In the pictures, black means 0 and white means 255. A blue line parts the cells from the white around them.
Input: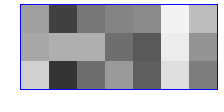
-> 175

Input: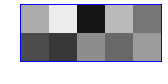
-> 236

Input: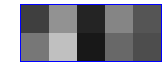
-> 146

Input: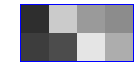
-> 203

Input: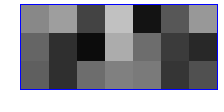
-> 47

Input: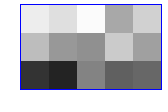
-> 152

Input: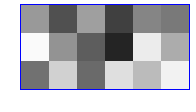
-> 147

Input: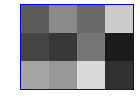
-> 56
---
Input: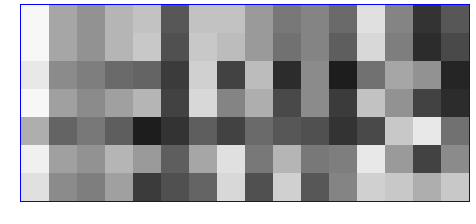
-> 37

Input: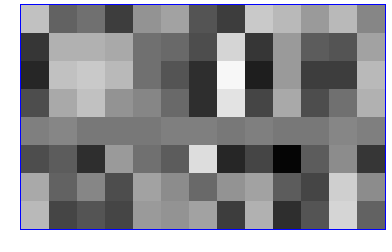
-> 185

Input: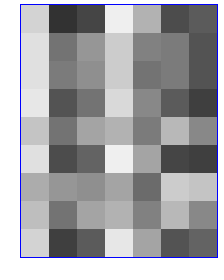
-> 83

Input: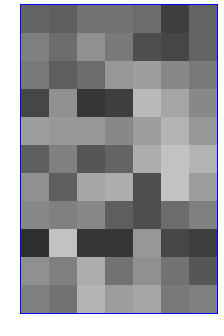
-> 121

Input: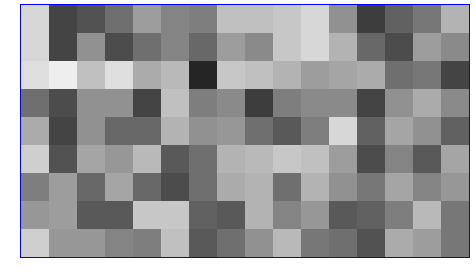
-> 68

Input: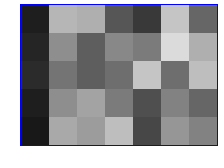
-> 190

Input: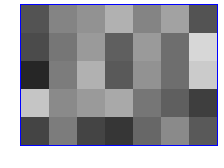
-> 203
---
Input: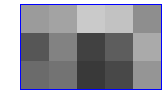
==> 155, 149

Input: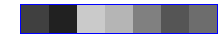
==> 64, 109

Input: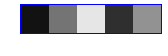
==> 18, 146

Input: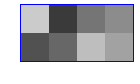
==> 203, 162

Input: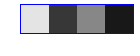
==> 228, 24

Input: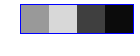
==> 153, 11

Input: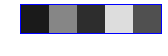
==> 26, 80
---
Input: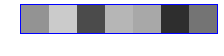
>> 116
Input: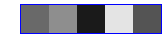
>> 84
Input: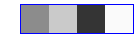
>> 250
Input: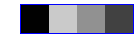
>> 65
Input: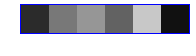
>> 17
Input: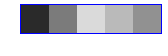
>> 145
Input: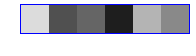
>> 137
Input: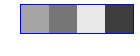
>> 61
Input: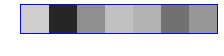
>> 151
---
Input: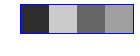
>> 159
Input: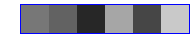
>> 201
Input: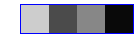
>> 9
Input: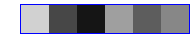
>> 135
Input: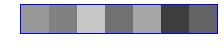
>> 99
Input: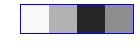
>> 142
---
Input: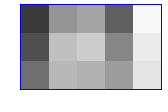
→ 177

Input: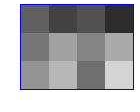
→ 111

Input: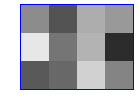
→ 209

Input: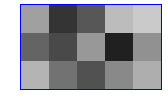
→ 81

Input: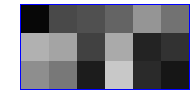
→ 28

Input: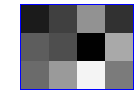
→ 244

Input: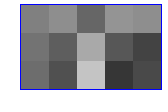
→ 196
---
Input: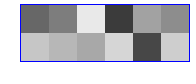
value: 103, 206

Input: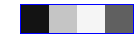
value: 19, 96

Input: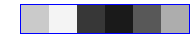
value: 202, 173

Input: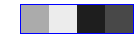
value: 171, 72

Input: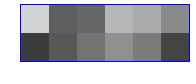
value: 210, 68

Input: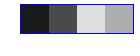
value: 25, 173
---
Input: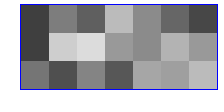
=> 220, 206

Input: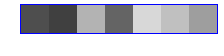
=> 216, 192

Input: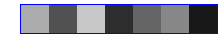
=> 199, 172

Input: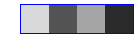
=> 218, 165

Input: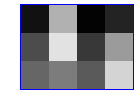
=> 226, 212

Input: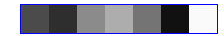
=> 250, 173

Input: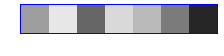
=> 231, 217
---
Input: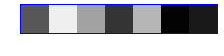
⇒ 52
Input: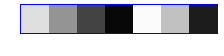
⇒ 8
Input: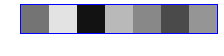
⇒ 185
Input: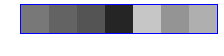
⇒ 37
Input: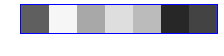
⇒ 222
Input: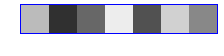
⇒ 237
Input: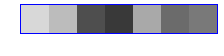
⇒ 57
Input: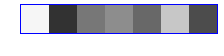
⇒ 141
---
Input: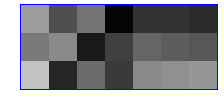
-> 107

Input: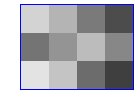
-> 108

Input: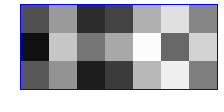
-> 29

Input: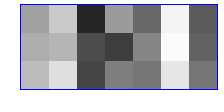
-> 69

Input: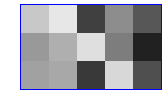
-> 57

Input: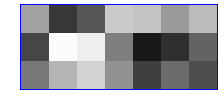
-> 210

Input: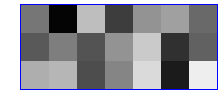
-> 77

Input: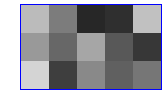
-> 137
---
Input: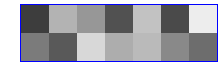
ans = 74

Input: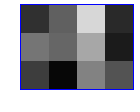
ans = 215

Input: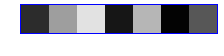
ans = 3

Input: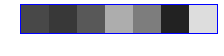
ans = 34

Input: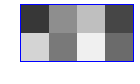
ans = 191

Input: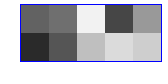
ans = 70
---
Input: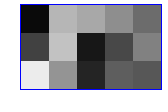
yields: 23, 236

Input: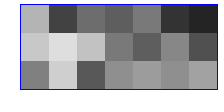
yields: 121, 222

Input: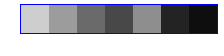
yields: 72, 206

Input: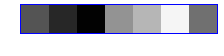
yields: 147, 245

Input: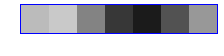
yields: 55, 201

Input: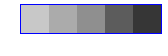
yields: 143, 200

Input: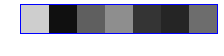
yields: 142, 206

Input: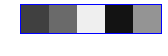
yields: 239, 239

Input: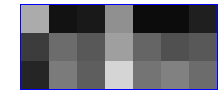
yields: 159, 213
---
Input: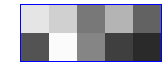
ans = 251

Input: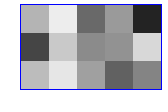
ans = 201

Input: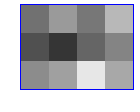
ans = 53

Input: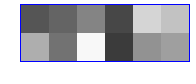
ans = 114

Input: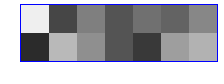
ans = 185

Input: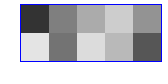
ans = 115

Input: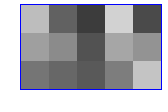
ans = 139

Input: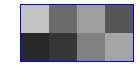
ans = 54

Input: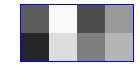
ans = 221
